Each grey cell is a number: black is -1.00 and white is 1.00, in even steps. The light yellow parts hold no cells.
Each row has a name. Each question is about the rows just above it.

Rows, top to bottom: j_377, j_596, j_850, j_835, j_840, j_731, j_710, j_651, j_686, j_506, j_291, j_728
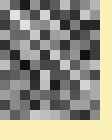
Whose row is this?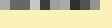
j_835
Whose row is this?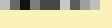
j_710
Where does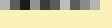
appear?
j_377
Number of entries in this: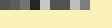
9
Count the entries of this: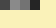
4

